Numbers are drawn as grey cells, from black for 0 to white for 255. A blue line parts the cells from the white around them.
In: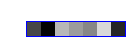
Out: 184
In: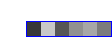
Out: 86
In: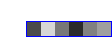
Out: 120
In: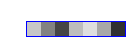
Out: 69
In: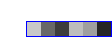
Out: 60
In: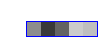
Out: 99
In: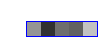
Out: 110
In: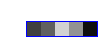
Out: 210
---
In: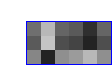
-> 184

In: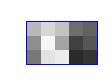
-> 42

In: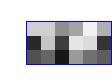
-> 112

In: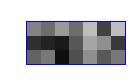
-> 88

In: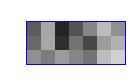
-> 188

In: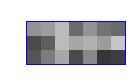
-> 54

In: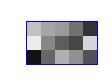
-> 144

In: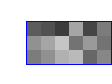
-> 103

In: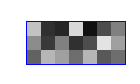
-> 88
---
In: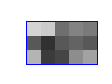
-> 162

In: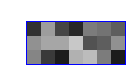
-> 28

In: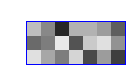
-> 62

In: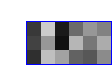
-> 139

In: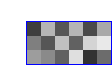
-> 108

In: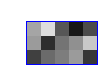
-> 55

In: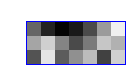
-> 208

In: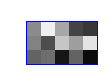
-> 12

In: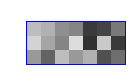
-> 110

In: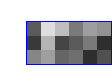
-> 80
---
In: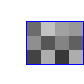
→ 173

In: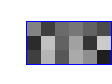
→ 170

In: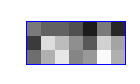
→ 153

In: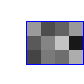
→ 122

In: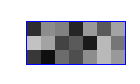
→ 141

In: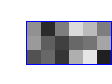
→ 175
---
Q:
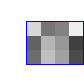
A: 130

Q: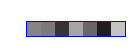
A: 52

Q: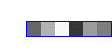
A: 249

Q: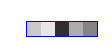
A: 47

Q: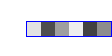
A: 159

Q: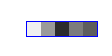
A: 44

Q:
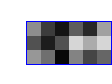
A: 20
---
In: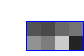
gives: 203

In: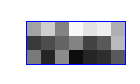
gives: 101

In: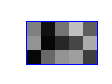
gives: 39

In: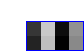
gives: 2

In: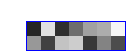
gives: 195

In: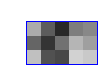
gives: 113

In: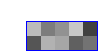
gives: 166
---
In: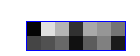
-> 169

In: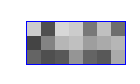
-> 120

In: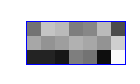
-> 135

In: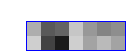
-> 152

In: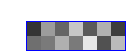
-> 90

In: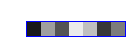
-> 192

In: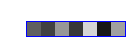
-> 213

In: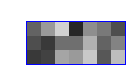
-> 142
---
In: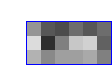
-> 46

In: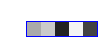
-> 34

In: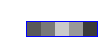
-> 58

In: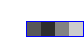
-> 45

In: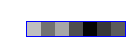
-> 5

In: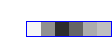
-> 45
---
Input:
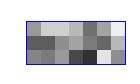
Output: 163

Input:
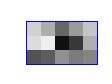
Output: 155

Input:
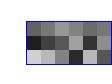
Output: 107

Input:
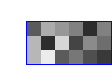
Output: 45

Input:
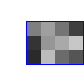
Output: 117

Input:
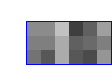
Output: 96

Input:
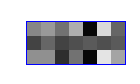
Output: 217

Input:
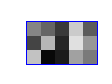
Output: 203

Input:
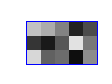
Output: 34

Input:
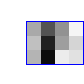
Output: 146
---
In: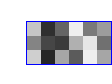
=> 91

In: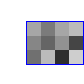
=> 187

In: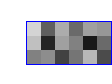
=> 117

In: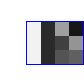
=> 42

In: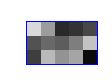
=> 147

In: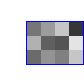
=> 147

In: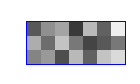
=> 97

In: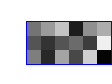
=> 72

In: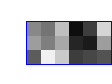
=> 61

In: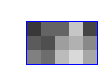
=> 187
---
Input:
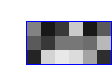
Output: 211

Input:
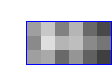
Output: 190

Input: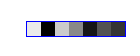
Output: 137

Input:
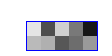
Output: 186

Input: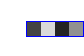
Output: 68

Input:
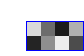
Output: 176
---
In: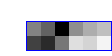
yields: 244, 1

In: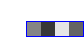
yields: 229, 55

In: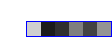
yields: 207, 27

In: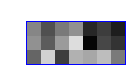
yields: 221, 6

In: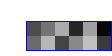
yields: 192, 8

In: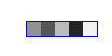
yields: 242, 37

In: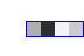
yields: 244, 46

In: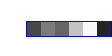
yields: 249, 38

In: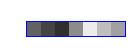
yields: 236, 47
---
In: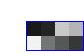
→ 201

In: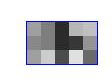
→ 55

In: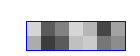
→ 70

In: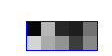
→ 29

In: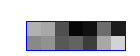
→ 109

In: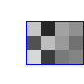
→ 153

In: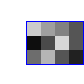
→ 215

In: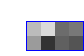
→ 108

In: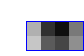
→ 15

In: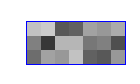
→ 128
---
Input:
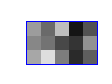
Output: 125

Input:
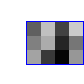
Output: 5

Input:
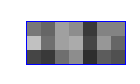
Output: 111

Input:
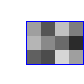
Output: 214

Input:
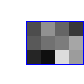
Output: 220

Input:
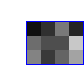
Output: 100

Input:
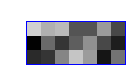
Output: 133
